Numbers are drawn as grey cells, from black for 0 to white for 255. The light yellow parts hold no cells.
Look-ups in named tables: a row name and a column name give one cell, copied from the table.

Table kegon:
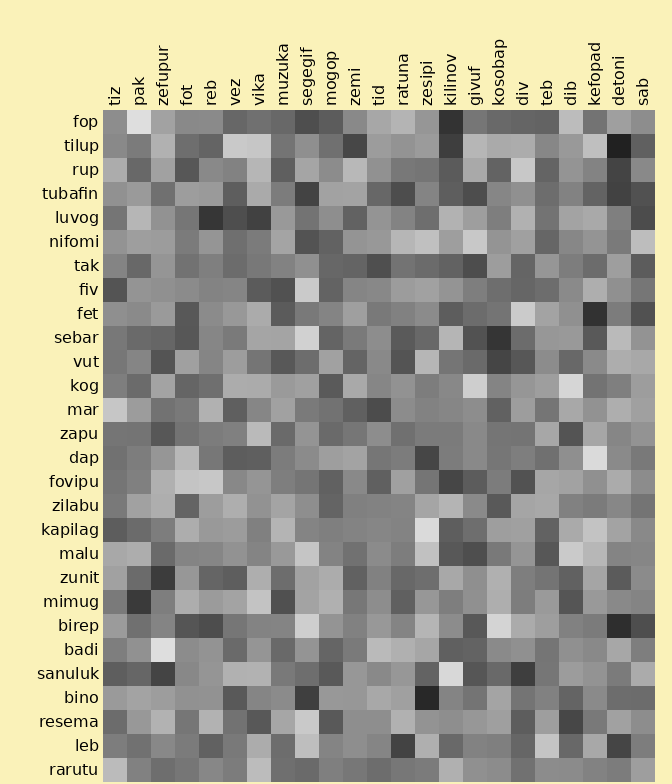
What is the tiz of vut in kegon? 119
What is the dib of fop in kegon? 188
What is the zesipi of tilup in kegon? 155
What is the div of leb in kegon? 102
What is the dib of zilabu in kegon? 129
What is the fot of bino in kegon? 145
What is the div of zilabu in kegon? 165
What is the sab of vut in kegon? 168
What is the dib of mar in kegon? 168
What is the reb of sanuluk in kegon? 149
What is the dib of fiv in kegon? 138
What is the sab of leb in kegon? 125
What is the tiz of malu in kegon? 168
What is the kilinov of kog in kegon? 136
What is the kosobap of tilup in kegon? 170
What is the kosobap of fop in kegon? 105
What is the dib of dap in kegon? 143
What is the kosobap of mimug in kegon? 174
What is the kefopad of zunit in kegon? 165
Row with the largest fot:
fovipu

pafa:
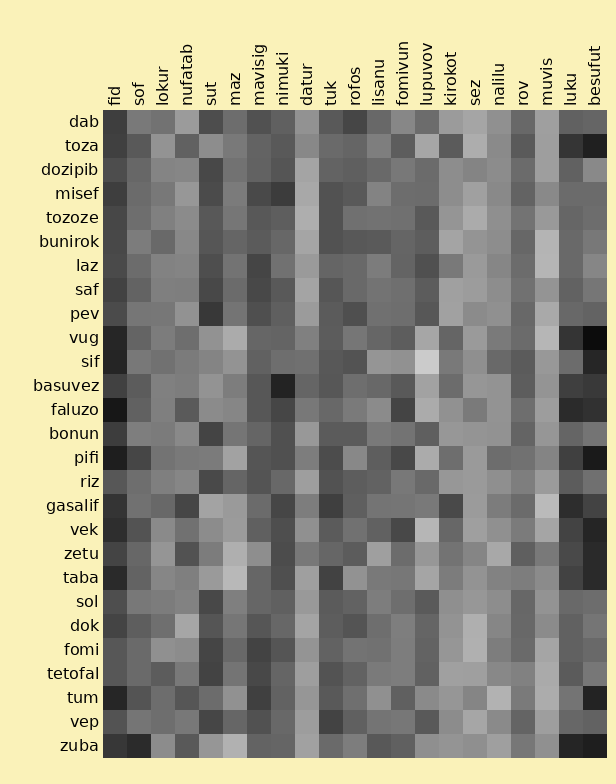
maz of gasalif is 154
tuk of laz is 101
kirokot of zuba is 148
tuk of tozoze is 82
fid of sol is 78
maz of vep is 102
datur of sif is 112
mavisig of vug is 102
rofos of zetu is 92
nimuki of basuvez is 35
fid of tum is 38
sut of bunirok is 86
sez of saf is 156
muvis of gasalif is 186
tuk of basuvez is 87
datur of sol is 153
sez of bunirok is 148
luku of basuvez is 63
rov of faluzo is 110
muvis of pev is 169
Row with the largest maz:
taba

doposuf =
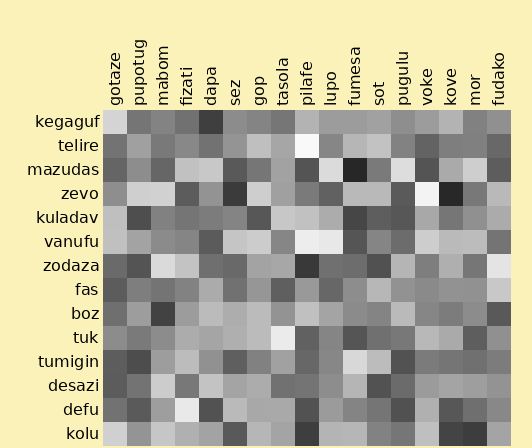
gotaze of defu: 114
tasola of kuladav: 199
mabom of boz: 66
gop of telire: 191
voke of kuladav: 168
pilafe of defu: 82
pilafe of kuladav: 193
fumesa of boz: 139
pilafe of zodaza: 57
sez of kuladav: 132
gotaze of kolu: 208
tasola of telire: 166
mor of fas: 145
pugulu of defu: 81
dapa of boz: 187
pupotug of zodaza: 84
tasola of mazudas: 162
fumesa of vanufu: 85
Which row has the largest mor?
mazudas

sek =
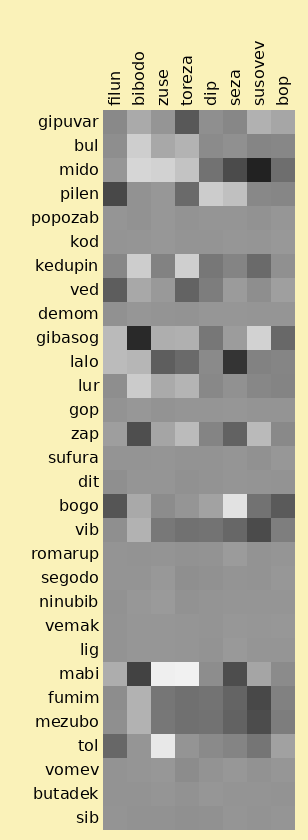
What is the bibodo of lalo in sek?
182
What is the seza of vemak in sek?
151
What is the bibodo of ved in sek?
168
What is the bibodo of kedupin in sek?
205
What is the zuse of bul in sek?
168
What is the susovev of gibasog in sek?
210
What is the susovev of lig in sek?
149
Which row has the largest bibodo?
mido

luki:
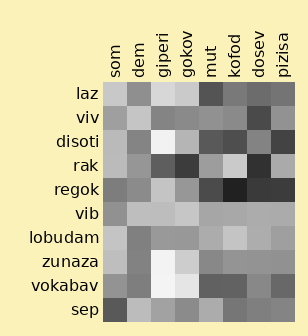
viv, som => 159
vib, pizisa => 171
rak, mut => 157
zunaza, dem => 130
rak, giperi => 94
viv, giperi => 132
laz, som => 200
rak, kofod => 202
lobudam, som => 196
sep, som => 89
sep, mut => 172
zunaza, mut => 136
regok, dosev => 58
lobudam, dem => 128
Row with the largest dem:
viv

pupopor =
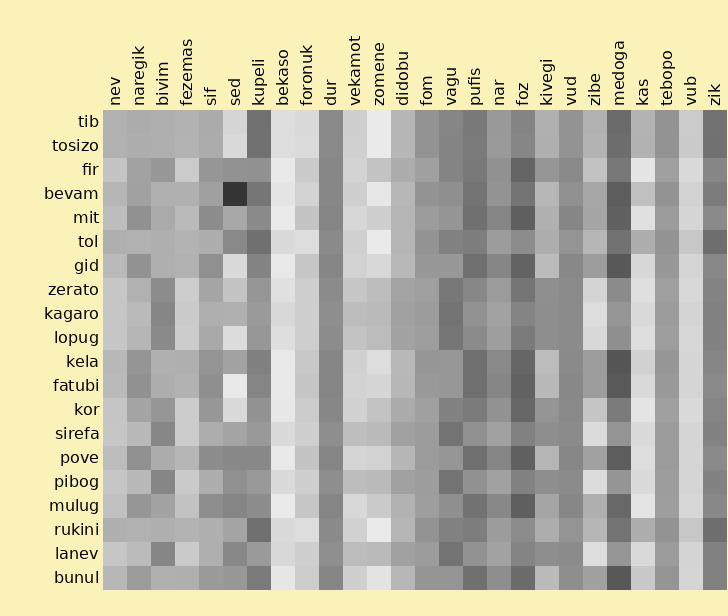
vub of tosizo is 202
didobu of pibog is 161
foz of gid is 99
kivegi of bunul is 186
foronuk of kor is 203
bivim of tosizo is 175
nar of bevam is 147
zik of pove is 138
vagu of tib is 133
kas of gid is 215
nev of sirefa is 198
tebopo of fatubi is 153
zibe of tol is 182
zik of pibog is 130
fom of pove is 155
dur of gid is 133

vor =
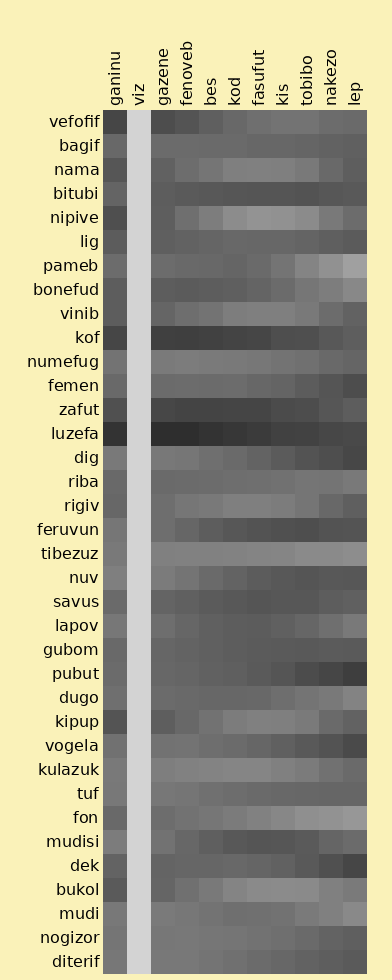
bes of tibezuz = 129
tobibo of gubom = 89
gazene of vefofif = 77
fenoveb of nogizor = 120
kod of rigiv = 127
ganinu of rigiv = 103
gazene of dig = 120
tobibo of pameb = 132
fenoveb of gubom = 99
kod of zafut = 69
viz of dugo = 211
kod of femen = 108
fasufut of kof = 70
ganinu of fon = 105
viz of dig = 211
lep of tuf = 102
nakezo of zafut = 86
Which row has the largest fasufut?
nipive

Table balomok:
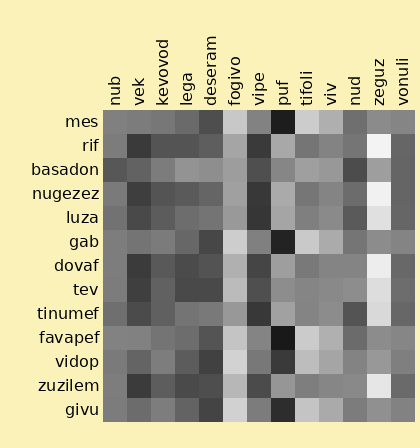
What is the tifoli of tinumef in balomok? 132
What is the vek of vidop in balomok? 100
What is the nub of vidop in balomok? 122
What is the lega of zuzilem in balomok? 74
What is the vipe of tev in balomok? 79
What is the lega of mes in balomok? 106
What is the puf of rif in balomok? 168
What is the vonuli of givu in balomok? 130
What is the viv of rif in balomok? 131
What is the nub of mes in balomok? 128
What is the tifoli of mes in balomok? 204
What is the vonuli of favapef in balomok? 134
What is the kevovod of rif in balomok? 84
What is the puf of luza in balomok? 165
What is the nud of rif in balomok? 117
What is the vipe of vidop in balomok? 120
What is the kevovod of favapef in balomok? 116

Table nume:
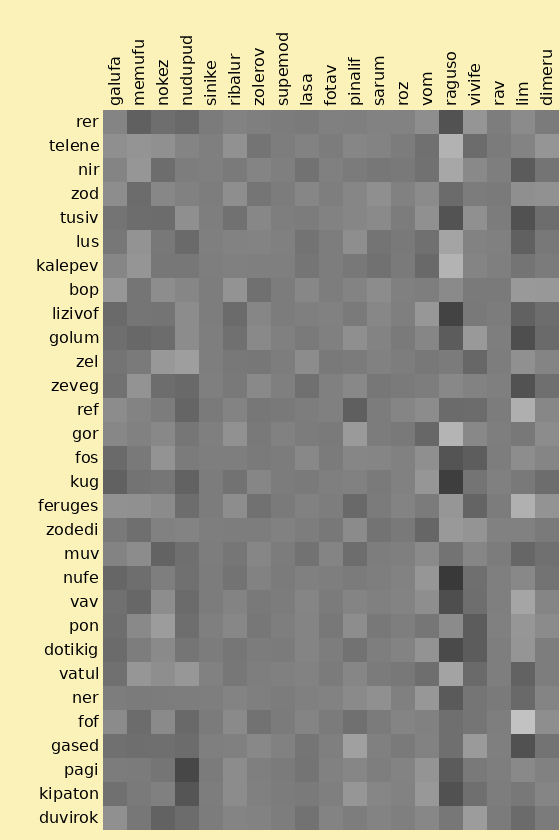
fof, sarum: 123
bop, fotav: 125
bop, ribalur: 147
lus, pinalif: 142
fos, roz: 129
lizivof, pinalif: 122
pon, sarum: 120
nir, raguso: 167
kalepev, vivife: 132
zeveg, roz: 122
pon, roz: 126
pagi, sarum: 126
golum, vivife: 153
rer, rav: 125
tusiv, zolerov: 135
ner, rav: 122

